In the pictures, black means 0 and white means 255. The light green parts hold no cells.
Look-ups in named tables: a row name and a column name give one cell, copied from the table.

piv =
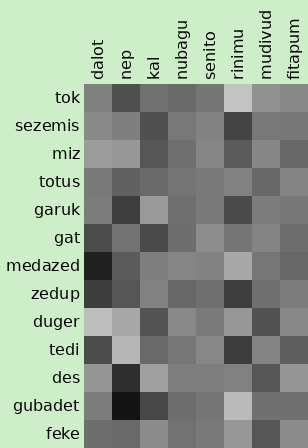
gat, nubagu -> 110
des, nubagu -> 126
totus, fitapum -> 132
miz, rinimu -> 91
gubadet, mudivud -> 112
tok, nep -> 79
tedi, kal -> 105
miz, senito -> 134
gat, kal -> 74
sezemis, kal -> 79
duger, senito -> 122
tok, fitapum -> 136
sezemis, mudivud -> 120
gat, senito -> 141
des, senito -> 126
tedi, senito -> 135
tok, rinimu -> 195
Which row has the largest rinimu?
tok

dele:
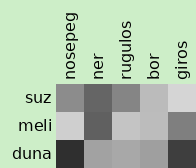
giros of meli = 127
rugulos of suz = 133
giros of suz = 213
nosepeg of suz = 140
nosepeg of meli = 207
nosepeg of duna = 47
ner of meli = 96
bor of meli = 188
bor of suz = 187
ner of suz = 101
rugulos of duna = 168
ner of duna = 162
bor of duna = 159
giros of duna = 62

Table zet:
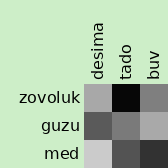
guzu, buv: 169
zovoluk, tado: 7
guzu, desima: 90
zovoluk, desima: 168
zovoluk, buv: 127
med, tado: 83
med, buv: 50
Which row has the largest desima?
med

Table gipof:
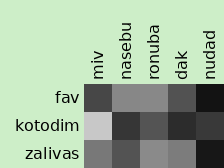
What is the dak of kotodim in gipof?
44
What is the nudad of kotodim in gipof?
57
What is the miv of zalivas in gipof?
120
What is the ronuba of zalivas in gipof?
138
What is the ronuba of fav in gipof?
136
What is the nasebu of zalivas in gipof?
83
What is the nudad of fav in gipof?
19
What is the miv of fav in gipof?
71
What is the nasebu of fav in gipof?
135
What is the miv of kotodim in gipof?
200
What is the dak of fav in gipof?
82
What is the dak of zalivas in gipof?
124
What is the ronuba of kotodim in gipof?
84
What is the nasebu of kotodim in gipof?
54
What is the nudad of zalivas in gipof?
23

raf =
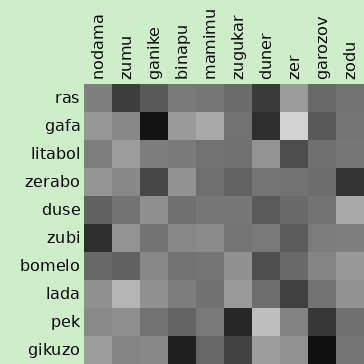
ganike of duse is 143
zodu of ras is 115
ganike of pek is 114
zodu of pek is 112
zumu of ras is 61
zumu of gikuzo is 133
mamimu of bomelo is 116
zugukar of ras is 107

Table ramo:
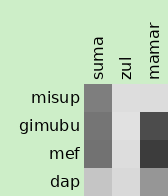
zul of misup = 221
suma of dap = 197
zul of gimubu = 225
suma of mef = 114
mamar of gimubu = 76
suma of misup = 126
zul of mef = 221
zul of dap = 217
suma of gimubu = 117
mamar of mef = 60
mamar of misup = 220
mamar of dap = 150
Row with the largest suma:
dap

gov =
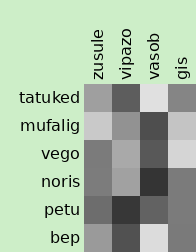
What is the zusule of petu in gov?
109
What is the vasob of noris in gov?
52
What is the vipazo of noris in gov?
161
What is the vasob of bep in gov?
220
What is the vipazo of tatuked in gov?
93
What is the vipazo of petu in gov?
55
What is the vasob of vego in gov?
88
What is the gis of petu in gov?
123
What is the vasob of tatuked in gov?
224
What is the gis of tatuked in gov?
133
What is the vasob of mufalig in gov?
78
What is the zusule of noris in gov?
124
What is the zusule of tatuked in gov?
159
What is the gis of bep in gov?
122

